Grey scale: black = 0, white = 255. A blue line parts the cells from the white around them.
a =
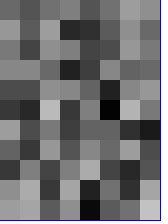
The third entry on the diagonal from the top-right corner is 76
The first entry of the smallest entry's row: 56
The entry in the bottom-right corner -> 194
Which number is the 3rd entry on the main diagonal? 143
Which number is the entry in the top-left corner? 105
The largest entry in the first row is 157
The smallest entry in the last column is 26
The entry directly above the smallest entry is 33
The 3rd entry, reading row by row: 113
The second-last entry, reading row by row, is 113
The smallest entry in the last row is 10
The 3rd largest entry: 179
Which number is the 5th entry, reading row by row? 84
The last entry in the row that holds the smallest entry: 121
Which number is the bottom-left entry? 157
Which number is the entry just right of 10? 91
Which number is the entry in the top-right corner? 143
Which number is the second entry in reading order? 84
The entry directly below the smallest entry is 99
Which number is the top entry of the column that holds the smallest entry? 113
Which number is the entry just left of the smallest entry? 127

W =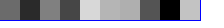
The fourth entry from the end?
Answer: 175
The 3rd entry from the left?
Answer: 128
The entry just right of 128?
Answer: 70

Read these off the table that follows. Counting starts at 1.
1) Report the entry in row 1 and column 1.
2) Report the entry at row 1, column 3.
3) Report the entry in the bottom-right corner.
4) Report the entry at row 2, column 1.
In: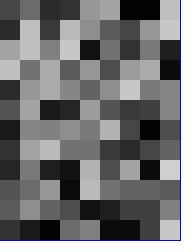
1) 70
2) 43
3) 199
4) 43

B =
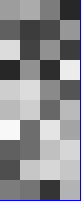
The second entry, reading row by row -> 171
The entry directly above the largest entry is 186
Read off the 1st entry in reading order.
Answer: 157
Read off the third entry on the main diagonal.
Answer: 145
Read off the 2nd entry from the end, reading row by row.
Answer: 52
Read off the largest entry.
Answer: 248
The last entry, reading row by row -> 179
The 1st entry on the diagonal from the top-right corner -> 39
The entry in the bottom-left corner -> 124
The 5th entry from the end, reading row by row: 198
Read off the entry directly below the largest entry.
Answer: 96
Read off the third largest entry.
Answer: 228

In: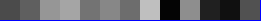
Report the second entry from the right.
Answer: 16
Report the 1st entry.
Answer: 75
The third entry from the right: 32
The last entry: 81

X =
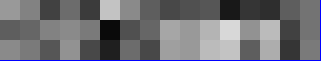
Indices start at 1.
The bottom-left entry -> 138
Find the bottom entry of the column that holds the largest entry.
195
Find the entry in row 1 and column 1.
153
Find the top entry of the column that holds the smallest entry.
195
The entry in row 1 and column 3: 65
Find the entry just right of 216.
146
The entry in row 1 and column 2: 130
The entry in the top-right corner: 115
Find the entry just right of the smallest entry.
80
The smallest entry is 10
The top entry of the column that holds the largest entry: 24
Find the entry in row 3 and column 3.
86
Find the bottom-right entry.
122
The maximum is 216

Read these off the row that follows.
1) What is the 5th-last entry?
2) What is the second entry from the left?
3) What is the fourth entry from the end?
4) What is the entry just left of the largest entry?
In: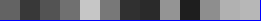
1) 148
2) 56
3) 30
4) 112

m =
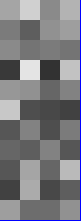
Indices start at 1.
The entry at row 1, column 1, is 165
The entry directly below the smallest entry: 102
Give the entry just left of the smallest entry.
228
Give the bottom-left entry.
158
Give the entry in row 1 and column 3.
138
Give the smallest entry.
50
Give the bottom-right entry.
145
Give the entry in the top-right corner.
179
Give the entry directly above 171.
165
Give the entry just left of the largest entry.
57
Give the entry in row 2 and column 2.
94
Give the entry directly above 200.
151
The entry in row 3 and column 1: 138

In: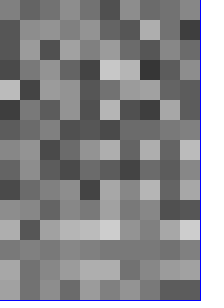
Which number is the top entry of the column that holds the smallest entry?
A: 107
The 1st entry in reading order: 128
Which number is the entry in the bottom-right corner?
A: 92
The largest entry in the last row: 161
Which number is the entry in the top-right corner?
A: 135
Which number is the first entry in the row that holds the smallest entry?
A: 74
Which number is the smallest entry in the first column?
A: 62
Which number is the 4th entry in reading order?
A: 141
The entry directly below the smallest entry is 161
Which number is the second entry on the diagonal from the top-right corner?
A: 114
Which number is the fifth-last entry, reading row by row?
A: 128
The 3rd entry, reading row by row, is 114
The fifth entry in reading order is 114
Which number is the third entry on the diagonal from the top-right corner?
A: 86
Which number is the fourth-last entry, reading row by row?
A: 147
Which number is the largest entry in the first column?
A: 187
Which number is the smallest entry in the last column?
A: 62
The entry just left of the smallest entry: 181
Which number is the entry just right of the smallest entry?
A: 92
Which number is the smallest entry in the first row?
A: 80

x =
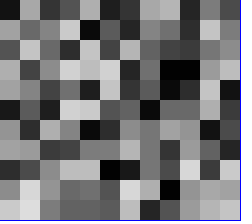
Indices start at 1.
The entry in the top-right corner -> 75
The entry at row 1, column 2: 168
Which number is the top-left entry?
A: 18
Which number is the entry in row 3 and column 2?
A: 196
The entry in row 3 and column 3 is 105
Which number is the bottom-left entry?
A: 202
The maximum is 221
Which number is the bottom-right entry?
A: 196
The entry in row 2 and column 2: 105
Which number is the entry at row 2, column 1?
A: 162
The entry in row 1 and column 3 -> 52
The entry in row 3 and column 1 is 83
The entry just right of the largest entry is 124

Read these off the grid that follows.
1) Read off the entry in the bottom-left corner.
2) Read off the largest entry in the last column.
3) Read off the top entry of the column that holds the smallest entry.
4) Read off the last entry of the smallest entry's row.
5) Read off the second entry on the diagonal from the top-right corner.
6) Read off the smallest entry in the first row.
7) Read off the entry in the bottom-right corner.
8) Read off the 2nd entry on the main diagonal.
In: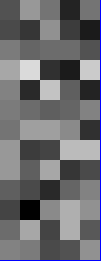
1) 130
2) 203
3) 152
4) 145
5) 60
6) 35
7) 145
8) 54

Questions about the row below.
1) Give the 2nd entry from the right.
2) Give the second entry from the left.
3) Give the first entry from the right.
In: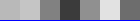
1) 226
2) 197
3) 109
